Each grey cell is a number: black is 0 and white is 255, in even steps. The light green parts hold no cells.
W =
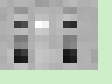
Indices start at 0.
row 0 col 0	181
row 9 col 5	192
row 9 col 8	177
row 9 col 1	179
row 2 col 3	189
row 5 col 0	170
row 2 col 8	185
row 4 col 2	185
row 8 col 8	185
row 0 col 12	176
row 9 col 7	178
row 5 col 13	173
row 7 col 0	177
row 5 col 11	171
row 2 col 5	191
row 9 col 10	184
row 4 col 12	175
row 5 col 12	172
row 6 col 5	190
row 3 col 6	242
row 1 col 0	170
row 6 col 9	125
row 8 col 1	185
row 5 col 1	174
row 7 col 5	197
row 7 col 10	44
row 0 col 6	160
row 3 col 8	190
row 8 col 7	186
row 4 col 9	180
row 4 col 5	202
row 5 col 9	124
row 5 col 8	178

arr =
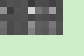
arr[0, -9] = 72
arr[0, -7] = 79
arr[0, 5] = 77
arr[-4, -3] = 98
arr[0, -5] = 58
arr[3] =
[110, 74, 84, 79, 144, 96, 92, 119, 82]
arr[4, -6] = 80
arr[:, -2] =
[65, 158, 73, 119, 109]
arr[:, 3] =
[84, 82, 84, 79, 80]
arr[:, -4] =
[77, 116, 80, 96, 93]
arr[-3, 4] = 69
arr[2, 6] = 77
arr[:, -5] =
[58, 213, 69, 144, 127]
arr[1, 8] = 74

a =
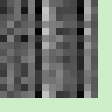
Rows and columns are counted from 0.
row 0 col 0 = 56
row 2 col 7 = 135
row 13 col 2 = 94
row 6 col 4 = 109
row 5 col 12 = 122
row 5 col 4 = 102
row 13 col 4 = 119
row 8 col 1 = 92
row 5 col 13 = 95
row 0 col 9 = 78
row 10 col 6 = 117
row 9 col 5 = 38
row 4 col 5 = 4
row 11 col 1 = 127
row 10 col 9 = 96
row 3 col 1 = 127
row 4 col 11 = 4
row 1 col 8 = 68
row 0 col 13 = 81
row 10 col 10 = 85
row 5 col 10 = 88
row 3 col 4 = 104
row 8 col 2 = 74
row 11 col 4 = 107
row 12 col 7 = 129
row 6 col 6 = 176
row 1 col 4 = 126
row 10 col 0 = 59
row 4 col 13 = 91
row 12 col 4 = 102
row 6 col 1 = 95
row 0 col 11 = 17
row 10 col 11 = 59
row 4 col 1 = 75
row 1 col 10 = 71
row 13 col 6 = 194

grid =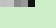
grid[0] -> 193
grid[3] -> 153

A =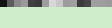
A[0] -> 17
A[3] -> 154
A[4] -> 64

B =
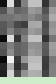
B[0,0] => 16
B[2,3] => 119
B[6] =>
[91, 126, 98, 106, 146, 143, 92, 158]
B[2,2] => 124
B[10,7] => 128
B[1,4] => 154
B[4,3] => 108
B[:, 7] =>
[119, 155, 170, 146, 153, 118, 158, 153, 118, 127, 128]
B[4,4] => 155
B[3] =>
[89, 106, 73, 61, 167, 170, 76, 146]
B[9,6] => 57
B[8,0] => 9
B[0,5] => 193
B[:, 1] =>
[222, 134, 115, 106, 129, 219, 126, 141, 241, 175, 212]
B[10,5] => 172
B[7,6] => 87
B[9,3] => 90
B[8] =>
[9, 241, 56, 151, 186, 186, 61, 118]
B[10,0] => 32

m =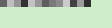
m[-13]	99
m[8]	138
